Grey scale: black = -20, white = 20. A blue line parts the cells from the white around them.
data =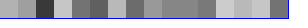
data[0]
8
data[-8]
4
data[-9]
-3
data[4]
-2
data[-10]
9

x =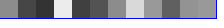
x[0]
2
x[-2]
3
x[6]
2
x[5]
-7

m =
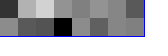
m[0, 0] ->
-12
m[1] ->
[2, -6, -7, -20, 2, -5, 1, 0]
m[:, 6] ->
[1, 1]
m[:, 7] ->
[-6, 0]

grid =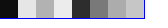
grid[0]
-18
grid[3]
17
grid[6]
7

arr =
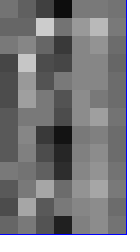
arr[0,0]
-2
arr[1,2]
12
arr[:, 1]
[-5, -4, 1, 11, 4, 5, -1, 1, 0, -2, -1, 6, -1]
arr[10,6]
-1
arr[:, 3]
[-18, -2, -11, -9, -1, -7, -8, -17, -14, -13, -3, -1, -15]
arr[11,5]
2
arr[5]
[-8, 5, -1, -7, 2, -1, -3]
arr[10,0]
-6
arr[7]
[-6, 1, -11, -17, -1, 0, -3]
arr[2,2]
-4
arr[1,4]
4
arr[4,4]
1
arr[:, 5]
[-1, 9, 3, 1, 1, -1, 5, 0, 2, 3, 6, 2, 2]
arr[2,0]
-1
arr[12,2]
-7
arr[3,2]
-8
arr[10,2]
6
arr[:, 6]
[-2, -1, -3, -4, -3, -3, -2, -3, -3, -2, -1, -3, -2]
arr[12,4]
0
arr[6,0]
-6
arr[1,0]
-4
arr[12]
[-4, -1, -7, -15, 0, 2, -2]
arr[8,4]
0

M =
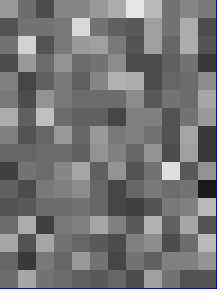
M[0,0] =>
4
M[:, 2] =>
[-8, -2, -7, -3, -5, 3, 10, -4, -3, -3, -1, -3, -10, 6, -1, -2]
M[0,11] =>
-1
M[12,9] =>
-5
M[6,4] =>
-5
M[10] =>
[-5, -8, -1, 0, 2, -4, -9, -4, -1, -3, -2, -16]
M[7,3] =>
4
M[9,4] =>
6
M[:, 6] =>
[7, -5, -1, 2, 8, -3, -9, -1, 0, 3, -9, -9, 0, -8, -9, -4]
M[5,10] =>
-3
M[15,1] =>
6
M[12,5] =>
6
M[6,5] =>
-5
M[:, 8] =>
[9, 5, 5, -8, -8, -6, 0, -2, 3, -2, -1, -7, 8, 2, -5, 5]
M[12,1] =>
7
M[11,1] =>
-6
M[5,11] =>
6
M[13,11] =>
9
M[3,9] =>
-5
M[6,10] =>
-2
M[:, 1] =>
[-3, -2, 13, 4, -9, -8, -5, -7, -4, -2, -8, -6, 7, -7, -11, 6]
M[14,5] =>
-2
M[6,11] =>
4
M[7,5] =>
4
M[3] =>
[-8, 4, -3, 3, -3, -2, 2, -8, -8, -5, -2, -11]
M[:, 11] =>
[-1, -8, -7, -11, 2, 6, 4, -11, -11, 3, -16, 9, -7, 9, 3, -7]
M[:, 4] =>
[1, 14, 4, -3, -5, -3, -5, -4, -5, 6, 2, -2, 0, -4, 4, -5]
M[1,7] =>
-6
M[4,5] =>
1
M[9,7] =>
-7

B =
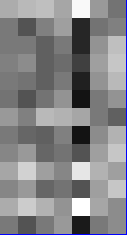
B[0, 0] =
7
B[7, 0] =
-1
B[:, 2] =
[10, 0, -5, -5, -5, -2, 9, -5, -4, 5, -4, 8, -1]
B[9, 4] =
16
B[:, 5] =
[4, -2, 3, 5, 3, -1, -1, 2, 5, 8, 5, 6, -1]
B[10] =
[1, 4, -4, -2, -7, 5, 11]
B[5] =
[-2, -7, -2, 3, -17, -1, 3]
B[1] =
[-1, -7, 0, 5, -14, -2, 0]
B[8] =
[1, 4, -4, -2, -7, 5, 11]
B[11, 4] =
20
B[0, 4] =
19
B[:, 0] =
[7, -1, -1, 0, -1, -2, 4, -1, 1, 6, 1, 7, -1]
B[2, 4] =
-14
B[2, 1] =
-1
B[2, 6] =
10
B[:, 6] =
[-2, 0, 10, 11, 9, 3, -5, 8, 11, 5, 11, 2, 2]

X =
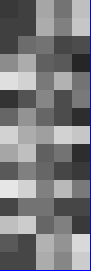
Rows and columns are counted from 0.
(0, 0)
-11
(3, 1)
7
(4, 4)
-2
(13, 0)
-6
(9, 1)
0
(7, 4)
11
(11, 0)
-9
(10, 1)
13
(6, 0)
-4
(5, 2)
1
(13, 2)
8
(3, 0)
2
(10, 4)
-1
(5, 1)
-7
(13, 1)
-9
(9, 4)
-11
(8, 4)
-13
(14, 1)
-9
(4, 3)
8
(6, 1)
3
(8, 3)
-2
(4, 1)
13
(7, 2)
5
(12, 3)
0
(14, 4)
12

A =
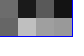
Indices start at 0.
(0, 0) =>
-3
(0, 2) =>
-6
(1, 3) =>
4

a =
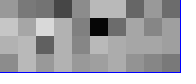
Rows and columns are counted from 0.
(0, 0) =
4
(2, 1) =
9
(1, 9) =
5
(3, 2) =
4
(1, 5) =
-19
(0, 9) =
-3
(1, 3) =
8
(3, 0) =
2
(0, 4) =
2
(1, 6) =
-3

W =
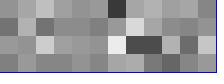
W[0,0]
3
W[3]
[0, 4, 1, 1, 3, 1, 6, 7, -1, -4, 1, 4]
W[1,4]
2
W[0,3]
5
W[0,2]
10
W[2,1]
3
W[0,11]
1
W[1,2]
-2
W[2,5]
3
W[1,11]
3
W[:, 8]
[8, 6, -8, -1]
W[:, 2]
[10, -2, 12, 1]
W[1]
[-2, 8, -2, 2, 2, 0, 4, 14, 6, 2, 1, 3]
